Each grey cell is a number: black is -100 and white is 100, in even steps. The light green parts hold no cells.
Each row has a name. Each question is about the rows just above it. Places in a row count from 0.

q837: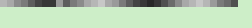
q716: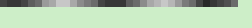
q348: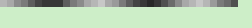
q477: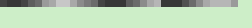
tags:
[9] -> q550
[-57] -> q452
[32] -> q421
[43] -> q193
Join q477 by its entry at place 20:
q550
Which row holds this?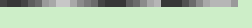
q477

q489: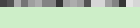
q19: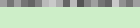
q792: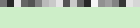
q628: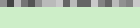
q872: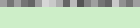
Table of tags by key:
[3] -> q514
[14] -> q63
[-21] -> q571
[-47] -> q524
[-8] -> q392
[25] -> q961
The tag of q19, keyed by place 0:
q961
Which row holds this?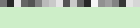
q792
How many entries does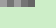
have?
5
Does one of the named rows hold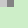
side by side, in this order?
yes

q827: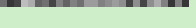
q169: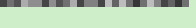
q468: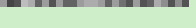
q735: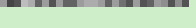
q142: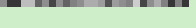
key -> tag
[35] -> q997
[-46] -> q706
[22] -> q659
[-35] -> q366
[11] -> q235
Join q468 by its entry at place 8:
q659
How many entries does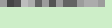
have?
15
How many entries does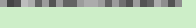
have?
26
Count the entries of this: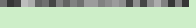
27

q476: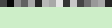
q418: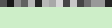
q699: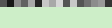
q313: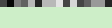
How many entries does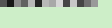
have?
14
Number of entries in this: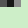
3
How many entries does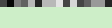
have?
16
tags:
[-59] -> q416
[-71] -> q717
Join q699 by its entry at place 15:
q416
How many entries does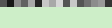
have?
16

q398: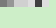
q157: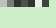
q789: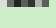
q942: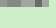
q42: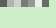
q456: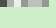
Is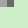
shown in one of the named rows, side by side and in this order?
yes
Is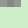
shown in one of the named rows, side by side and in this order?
no

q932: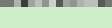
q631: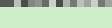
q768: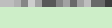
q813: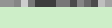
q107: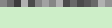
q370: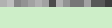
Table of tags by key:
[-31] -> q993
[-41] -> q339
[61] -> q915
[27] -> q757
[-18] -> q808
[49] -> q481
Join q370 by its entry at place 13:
q993
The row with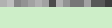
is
q370
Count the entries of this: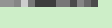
14
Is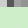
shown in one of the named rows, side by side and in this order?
yes
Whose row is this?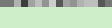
q932

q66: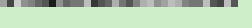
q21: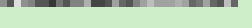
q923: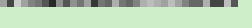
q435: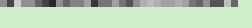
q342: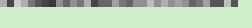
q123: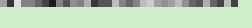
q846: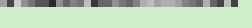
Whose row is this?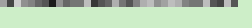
q66
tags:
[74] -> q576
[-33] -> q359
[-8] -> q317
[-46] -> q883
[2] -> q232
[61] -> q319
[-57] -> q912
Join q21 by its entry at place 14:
q883
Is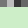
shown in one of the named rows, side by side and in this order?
yes
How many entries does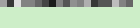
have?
19
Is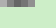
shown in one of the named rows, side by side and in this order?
no
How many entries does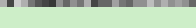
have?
28
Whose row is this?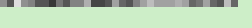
q21

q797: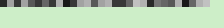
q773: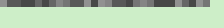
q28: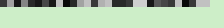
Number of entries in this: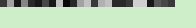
25
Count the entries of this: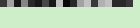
19
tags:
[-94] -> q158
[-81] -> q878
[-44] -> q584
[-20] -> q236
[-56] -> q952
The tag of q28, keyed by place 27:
q952
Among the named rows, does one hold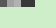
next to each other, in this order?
yes
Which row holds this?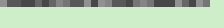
q773
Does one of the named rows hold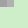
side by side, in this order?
yes
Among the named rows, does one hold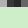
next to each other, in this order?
no

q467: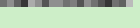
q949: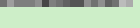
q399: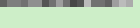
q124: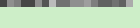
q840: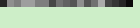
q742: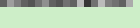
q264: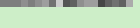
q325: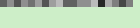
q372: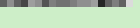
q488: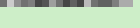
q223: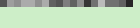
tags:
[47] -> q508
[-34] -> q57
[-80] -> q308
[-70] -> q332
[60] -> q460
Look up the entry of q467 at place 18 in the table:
q508
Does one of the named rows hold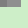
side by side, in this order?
yes
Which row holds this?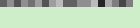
q325
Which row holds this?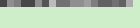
q124
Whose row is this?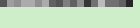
q223
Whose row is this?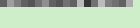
q742

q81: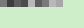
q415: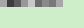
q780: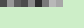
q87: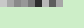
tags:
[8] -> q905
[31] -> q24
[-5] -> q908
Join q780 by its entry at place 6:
q908
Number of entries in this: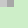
2
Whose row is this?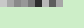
q87
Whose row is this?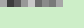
q415
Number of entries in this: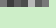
7

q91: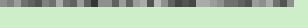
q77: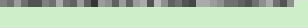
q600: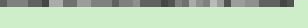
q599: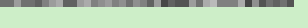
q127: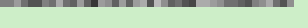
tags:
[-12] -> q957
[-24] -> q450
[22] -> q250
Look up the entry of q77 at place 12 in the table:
q450
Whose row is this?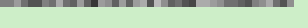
q127

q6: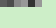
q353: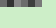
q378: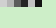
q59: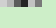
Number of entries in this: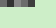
5
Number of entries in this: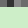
4
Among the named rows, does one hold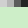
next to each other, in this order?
yes
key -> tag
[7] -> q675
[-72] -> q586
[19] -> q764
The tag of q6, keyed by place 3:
q764
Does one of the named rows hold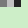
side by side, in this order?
no

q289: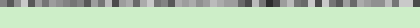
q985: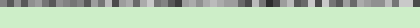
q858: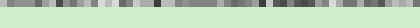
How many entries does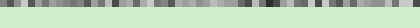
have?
60
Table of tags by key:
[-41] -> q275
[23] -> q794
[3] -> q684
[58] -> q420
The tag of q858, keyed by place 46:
q684
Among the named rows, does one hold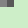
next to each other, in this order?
yes
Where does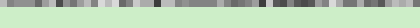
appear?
q858
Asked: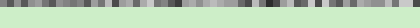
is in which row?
q985
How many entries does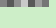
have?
7
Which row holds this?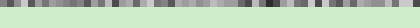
q289

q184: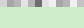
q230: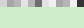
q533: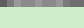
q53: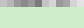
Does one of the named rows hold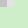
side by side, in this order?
no
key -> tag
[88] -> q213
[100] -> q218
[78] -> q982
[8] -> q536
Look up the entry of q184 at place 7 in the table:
q213
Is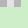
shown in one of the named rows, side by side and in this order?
yes
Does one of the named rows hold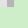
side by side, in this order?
yes
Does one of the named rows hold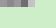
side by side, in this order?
no
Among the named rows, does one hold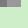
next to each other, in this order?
no

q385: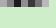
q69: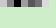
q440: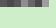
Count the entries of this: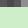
4
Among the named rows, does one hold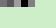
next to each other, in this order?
no
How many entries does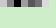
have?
7
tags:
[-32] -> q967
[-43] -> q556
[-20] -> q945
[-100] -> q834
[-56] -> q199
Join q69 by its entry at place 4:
q967
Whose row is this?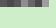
q440
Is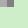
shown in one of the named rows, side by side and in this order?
yes
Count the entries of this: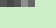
5

